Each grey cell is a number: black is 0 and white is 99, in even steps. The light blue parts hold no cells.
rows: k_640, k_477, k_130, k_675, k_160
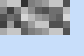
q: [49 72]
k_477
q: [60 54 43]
k_130
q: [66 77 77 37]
k_160
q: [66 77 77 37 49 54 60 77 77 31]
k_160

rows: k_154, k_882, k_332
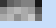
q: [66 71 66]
k_882
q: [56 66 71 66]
k_882
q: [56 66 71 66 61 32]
k_882
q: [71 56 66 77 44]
k_332

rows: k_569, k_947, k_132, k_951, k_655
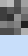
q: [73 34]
k_569
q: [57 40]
k_132
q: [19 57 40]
k_132
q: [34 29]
k_947
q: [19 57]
k_132
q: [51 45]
k_951

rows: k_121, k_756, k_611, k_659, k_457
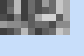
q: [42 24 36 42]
k_457
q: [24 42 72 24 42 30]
k_756
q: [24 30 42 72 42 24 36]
k_457

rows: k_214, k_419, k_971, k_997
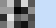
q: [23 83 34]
k_214
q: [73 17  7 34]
k_997

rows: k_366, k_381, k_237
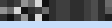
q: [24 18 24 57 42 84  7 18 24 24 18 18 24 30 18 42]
k_366
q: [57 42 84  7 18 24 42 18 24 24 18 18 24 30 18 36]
k_381
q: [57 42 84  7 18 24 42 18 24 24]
k_381
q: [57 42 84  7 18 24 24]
k_366

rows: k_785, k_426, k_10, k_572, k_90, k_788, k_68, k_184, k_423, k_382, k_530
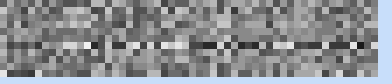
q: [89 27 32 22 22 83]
k_68
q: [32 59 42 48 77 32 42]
k_530

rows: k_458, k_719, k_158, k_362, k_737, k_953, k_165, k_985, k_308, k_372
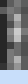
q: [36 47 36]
k_458
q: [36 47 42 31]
k_719
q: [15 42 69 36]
k_158
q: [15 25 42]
k_165

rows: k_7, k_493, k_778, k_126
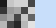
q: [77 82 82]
k_7
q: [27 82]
k_493
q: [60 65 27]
k_493
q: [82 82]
k_7
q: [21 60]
k_493
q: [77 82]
k_7
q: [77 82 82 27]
k_7

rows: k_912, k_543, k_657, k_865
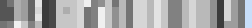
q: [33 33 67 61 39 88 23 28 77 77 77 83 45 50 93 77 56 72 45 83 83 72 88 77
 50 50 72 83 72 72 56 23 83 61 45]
k_657
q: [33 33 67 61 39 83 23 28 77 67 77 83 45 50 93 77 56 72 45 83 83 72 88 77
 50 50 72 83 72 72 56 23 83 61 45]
k_543
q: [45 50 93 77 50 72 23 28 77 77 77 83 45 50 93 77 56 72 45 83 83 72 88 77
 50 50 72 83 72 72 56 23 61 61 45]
k_865

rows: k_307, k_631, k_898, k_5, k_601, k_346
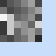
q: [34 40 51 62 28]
k_307
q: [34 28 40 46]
k_346
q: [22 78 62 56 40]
k_5
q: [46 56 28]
k_898

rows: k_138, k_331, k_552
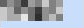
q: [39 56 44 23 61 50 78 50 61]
k_138
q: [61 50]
k_138
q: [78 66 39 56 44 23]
k_331
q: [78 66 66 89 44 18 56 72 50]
k_552
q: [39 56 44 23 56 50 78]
k_331
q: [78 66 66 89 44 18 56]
k_552
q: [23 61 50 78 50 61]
k_138

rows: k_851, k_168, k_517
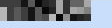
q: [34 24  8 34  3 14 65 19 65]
k_168
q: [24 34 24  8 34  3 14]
k_168
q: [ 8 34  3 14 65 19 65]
k_168
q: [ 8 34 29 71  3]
k_517
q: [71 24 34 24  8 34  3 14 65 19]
k_168

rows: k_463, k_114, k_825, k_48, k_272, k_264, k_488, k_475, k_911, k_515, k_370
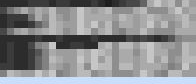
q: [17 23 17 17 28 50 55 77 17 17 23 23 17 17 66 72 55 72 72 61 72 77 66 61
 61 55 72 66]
k_488
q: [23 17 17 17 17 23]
k_264
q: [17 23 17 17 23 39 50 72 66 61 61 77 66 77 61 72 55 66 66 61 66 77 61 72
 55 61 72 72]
k_911

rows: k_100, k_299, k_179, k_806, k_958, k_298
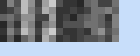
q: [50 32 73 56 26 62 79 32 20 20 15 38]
k_100
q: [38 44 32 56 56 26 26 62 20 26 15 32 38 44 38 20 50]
k_179
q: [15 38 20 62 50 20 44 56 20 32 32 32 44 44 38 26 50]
k_806

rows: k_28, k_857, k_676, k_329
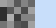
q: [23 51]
k_676
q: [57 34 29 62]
k_329
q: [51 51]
k_676
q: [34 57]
k_857
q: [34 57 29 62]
k_857
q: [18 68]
k_676

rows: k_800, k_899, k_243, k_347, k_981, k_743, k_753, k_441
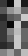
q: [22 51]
k_981
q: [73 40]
k_981
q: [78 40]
k_743
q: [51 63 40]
k_441
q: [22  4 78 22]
k_347
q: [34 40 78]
k_243

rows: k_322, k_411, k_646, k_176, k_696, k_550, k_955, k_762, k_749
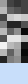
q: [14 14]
k_176
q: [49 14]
k_176
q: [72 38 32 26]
k_411
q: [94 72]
k_955

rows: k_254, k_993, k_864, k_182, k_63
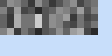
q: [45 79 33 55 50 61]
k_864
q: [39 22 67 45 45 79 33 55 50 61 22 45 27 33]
k_864
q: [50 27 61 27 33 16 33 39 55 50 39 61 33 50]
k_993
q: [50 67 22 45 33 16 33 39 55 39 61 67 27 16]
k_63
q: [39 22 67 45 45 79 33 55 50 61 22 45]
k_864

